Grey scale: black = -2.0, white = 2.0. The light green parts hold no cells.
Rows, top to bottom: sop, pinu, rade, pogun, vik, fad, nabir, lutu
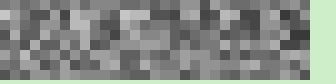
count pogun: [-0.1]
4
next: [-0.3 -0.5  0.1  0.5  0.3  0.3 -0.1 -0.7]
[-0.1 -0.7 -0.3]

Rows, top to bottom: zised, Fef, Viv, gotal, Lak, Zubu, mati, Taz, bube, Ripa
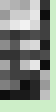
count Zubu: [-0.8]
2
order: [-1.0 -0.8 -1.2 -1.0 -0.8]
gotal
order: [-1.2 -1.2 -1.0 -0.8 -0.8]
Zubu

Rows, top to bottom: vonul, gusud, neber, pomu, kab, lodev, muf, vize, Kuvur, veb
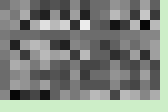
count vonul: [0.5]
1
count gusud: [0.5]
1
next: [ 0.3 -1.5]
[0.7 1.5 0.9]
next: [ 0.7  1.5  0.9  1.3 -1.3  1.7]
[-0.5 -0.7 -1.7]
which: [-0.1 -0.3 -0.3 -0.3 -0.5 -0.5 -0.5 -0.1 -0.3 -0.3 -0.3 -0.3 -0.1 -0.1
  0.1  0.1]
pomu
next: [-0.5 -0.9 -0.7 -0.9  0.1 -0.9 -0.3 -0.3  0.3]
[ 0.1 -0.5  0.5]
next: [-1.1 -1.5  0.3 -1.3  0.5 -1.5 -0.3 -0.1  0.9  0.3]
[-1.1  1.1 -1.1]

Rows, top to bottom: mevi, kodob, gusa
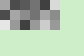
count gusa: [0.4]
3
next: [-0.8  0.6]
[ 0.2 -0.2  0.6]

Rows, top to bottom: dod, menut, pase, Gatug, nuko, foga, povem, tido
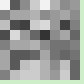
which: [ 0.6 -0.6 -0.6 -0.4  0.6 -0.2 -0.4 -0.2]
foga
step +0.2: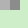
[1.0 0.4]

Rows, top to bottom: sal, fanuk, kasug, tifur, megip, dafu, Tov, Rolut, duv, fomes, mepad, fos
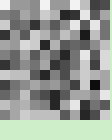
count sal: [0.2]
1
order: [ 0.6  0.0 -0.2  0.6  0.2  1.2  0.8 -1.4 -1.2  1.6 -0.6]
fanuk
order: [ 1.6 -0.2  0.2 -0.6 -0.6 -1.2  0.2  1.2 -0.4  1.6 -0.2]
kasug
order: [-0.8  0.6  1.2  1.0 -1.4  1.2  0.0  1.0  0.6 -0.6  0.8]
Rolut

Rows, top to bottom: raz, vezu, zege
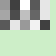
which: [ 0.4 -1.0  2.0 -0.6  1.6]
raz
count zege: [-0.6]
1
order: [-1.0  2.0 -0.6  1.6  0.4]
raz
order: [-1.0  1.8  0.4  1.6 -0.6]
zege

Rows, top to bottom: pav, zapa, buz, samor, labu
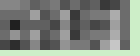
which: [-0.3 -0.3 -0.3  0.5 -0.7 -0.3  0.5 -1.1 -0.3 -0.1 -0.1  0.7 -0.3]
zapa
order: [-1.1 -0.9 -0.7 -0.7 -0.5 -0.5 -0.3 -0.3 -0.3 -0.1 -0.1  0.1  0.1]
pav
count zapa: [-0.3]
6

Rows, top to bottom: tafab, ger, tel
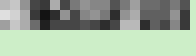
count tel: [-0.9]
6
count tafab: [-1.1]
1
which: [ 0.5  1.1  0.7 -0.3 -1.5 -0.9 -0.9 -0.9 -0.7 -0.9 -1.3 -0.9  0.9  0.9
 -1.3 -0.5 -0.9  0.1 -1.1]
tel

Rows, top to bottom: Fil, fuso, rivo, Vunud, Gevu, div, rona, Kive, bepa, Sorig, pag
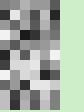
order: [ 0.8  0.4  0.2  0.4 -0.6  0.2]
Gevu
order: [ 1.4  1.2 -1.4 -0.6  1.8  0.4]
Kive
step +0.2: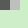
[-0.4  1.2]

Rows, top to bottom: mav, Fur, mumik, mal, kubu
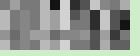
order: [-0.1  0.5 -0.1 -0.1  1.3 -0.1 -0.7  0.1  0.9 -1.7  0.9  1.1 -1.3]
mumik
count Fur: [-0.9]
0
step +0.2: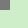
[0.1]

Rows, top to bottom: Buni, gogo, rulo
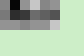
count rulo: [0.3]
4
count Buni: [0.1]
2
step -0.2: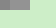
[-0.1  0.1  0.1]
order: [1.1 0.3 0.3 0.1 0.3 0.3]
rulo
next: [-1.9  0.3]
[1.1 0.1 0.3]
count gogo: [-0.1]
1
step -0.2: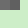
[-0.5 -0.7]

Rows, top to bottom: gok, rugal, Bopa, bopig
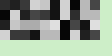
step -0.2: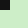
[-1.9]
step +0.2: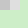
[1.3 1.7]
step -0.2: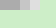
[0.5 0.5 0.9 1.3]
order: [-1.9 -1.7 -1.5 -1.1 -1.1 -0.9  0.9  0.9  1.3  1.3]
bopig
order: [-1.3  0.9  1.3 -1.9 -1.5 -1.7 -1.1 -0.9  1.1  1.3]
gok
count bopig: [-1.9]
1
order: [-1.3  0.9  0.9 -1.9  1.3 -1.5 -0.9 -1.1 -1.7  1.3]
rugal

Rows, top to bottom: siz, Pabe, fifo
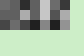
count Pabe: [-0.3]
0
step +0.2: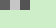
[-0.3  1.3 -0.5]
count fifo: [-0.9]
2

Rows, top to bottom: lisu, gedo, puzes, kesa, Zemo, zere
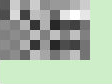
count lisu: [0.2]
2
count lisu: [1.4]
0
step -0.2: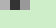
[ 0.6 -1.4  0.2]
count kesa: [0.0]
5
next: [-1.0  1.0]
[ 0.8 -0.4  1.6]

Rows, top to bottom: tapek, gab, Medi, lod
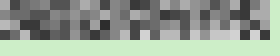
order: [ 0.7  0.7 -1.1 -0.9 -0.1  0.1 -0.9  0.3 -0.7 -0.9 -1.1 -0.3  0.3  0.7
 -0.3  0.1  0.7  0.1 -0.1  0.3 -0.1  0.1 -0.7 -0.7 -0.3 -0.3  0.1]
gab
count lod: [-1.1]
4
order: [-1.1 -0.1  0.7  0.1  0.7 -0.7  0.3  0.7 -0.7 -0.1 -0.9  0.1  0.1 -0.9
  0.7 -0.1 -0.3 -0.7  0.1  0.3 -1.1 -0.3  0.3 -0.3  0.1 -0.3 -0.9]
gab
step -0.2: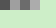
[-0.9  0.3 -0.5  0.5]
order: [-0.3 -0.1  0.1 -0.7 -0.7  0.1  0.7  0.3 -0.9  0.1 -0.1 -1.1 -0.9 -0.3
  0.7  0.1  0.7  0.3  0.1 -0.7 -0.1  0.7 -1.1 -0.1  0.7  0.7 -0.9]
tapek
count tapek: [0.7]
6

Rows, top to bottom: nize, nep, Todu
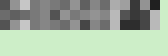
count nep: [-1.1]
1
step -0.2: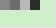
[-0.1 -0.5  0.7 -1.5]
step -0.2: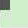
[-0.9]
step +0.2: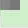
[0.3 0.1]
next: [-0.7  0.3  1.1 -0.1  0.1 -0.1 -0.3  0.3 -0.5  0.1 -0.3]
[ 0.7  0.5 -1.1]

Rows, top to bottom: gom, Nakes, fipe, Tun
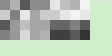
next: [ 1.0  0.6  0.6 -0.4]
[-0.4  0.0 -0.6]
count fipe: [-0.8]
0
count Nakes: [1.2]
3
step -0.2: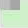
[0.8 0.4]
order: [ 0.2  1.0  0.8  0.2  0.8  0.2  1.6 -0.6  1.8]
gom

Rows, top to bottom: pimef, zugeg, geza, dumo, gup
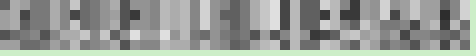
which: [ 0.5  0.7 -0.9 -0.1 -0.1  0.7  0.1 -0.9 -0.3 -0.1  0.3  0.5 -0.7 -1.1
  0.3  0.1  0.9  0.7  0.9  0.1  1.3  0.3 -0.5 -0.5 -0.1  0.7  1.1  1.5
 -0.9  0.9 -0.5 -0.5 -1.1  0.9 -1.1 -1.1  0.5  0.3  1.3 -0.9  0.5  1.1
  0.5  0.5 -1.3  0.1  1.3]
zugeg
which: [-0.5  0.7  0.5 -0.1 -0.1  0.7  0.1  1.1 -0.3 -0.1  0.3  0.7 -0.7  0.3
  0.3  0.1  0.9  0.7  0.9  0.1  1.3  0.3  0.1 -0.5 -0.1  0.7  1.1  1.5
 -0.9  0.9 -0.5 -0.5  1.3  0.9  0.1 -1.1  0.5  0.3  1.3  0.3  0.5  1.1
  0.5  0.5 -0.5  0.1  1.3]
pimef
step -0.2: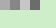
[ 0.5 -0.1  0.9 -0.5]
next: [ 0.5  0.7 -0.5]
[-0.1 -0.1  0.7]
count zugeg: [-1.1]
4

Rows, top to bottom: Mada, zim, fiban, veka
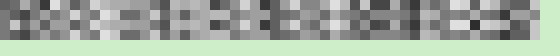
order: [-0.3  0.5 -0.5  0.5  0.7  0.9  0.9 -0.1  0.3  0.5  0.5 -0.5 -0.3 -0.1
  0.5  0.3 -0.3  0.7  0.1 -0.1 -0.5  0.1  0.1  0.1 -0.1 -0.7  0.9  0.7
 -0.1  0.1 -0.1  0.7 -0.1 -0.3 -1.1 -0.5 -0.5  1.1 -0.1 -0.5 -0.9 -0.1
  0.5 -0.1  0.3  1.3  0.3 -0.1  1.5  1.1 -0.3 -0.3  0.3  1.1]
veka
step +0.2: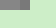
[0.3 0.3 0.1]
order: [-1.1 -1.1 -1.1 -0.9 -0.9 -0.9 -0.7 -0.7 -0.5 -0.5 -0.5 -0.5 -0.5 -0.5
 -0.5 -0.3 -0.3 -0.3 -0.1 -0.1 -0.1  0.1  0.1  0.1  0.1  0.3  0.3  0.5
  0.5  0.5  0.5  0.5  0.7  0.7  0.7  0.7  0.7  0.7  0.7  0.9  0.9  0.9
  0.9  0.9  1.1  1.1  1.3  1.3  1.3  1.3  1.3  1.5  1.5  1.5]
Mada
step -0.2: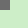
[-0.5]
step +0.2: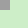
[0.7]
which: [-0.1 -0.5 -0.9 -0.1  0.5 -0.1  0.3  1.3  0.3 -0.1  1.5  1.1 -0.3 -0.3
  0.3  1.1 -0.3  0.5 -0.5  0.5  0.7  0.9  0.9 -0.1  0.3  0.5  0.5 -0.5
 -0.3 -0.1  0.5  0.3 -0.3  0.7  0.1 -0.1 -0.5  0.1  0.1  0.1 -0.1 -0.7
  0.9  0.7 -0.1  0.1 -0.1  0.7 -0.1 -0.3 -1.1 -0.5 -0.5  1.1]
veka
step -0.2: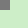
[-0.3]

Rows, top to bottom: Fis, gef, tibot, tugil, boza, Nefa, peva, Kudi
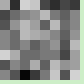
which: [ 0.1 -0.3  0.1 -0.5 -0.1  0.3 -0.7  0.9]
boza
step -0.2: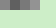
[-0.1 -0.7 -0.3  0.1]
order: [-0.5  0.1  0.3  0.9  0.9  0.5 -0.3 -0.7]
tibot
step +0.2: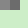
[ 0.3 -0.1]
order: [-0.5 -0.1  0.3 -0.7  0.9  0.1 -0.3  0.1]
boza

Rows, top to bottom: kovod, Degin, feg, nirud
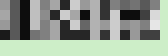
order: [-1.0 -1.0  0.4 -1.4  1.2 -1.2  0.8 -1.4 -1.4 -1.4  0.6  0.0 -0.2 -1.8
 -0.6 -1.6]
nirud
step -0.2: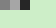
[-0.2  0.4 -1.6]
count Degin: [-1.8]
4
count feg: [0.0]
2
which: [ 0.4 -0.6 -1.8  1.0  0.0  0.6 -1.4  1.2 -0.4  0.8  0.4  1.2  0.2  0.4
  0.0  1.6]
feg
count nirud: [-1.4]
4

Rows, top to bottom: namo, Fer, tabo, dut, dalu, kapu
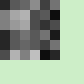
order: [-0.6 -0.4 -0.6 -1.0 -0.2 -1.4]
dalu
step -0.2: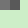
[-0.4 -0.8]
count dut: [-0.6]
2
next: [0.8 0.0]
[ 1.0 -1.8 -1.4]
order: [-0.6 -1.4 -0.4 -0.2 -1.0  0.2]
namo

